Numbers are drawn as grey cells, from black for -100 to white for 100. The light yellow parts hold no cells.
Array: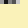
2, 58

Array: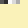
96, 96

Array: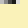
-45, 73

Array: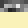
10, 81

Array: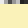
17, 84

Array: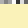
96, 96

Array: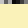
-94, 54
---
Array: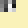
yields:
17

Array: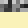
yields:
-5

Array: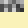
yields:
-41

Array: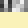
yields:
-27

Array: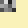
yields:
-39

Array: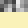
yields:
-48
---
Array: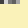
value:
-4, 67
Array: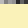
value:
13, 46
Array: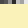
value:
-66, 82
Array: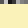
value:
-58, 58
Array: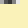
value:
-58, 82
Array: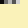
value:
44, 64
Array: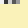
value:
64, 89
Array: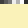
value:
86, 98
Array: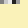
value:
83, 83
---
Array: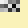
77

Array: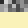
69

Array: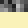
-11

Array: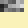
16

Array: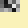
-85

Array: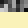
-55

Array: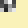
35

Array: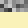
-3

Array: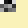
-83
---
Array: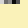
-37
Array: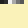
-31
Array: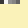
-22
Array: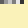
-59
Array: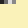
7
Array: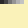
53
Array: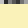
28
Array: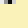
63
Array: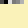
40
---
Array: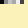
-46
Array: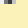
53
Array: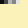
78
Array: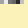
51
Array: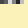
49
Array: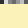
-29
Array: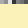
-36
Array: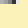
82
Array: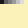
73
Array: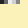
5
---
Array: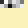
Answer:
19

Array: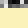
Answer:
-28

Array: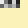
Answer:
6

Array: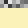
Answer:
-27

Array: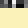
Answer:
-91

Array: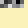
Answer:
14

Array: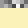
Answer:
92

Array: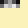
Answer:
46

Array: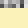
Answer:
56
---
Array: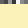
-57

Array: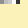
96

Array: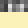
-30

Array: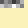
-53

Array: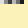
42

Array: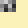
-20

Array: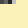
51

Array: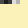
73

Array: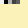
-50

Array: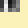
-46
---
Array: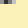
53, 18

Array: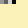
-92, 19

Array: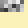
-20, -33

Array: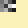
-79, 16

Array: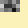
-25, 22

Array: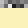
-7, 38

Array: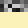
-31, -57

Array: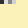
63, -62

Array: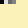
2, -94

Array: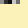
-14, 12
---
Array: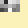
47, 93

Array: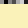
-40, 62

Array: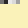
83, 83

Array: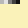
-2, 78

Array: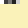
-5, 100

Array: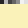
-21, 89

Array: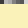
0, 67

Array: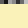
7, 53

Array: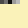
-87, 46
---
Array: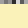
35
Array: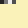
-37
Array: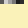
-65
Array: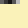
47
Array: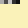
-86
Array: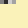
27
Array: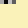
-26
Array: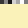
-2
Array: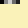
-74
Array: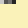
-71
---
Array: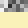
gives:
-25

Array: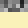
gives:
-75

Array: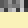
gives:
42

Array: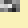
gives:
25

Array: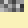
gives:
11

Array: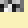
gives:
58
